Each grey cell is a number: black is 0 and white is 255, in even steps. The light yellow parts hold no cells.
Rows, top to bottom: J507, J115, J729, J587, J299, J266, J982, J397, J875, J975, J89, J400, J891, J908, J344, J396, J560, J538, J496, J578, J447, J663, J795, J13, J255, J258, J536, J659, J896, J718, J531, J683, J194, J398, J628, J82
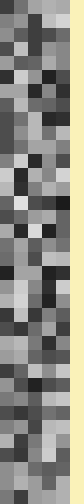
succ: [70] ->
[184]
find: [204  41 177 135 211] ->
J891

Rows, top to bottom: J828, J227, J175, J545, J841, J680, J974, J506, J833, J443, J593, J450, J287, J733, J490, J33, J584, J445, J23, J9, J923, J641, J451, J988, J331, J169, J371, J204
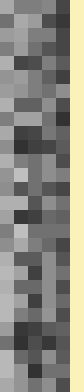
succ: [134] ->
[70]
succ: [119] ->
[97]

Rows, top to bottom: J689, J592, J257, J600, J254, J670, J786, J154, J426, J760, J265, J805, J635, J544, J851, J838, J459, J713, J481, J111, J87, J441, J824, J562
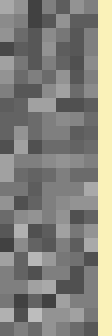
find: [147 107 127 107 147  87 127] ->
J670
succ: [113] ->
[80]
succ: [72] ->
[93]
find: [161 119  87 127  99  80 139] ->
J254
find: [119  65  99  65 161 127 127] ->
J441
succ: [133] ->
[107]
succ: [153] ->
[119]

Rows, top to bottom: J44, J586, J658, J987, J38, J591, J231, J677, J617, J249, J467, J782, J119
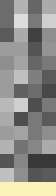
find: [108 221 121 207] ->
J586
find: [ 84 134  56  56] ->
J782
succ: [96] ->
[108]
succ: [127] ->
[90]
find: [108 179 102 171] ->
J44
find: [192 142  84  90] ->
J119
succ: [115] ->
[134]

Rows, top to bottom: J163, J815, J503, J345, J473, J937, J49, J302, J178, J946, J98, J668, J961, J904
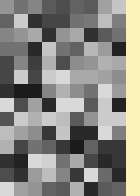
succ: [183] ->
[155]
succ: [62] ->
[177]
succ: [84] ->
[203]
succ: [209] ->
[114]
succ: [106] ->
[41]

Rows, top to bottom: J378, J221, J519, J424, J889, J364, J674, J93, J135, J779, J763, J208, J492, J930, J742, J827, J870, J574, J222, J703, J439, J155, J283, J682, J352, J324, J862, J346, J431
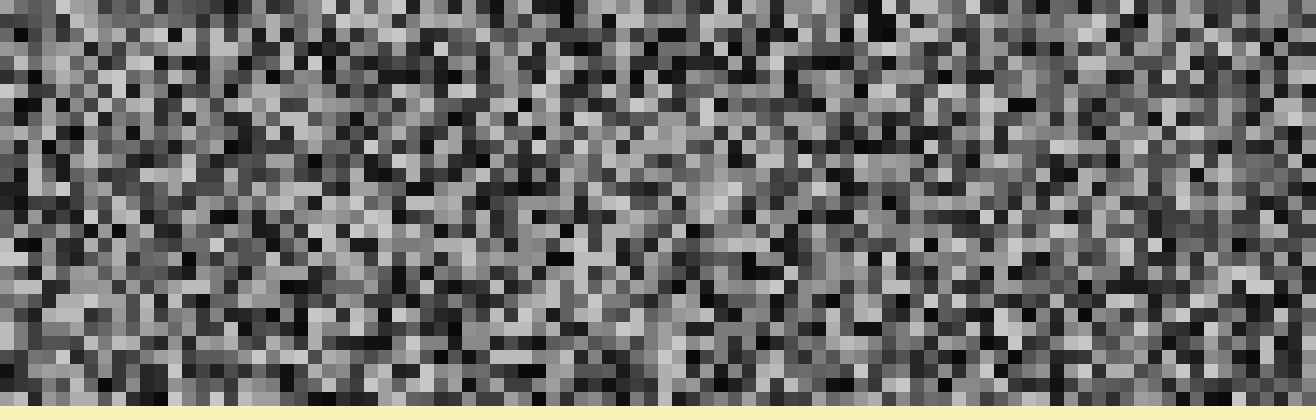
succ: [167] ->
[123]
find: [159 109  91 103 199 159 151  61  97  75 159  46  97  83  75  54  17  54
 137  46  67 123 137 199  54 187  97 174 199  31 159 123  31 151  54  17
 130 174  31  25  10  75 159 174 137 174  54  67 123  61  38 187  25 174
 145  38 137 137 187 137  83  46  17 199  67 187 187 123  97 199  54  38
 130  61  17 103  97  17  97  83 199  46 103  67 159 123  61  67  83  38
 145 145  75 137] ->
J378
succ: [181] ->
[137]
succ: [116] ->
[109]
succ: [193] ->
[137]

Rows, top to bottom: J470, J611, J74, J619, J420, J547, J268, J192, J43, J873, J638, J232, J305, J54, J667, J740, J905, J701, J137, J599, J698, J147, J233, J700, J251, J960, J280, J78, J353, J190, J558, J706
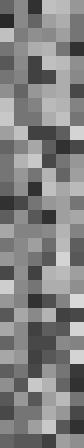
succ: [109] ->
[186]
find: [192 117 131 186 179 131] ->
J192
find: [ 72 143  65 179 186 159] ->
J599
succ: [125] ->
[143]
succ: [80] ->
[131]

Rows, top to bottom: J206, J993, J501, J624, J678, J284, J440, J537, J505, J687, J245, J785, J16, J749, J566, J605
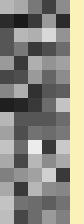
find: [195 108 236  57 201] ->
J245
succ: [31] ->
[37]
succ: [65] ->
[140]
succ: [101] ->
[140]

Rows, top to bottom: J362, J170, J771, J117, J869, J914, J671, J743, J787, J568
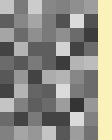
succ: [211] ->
[67]
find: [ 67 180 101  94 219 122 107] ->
J671
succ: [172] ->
[180]
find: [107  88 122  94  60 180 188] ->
J869
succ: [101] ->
[94]

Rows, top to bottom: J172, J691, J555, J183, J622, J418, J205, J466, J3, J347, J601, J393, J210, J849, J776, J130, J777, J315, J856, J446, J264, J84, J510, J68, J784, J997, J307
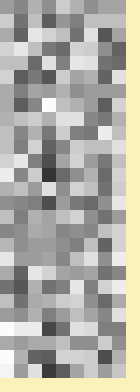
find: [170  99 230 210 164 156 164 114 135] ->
J446
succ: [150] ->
[127]
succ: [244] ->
[156]
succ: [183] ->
[143]
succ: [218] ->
[127]

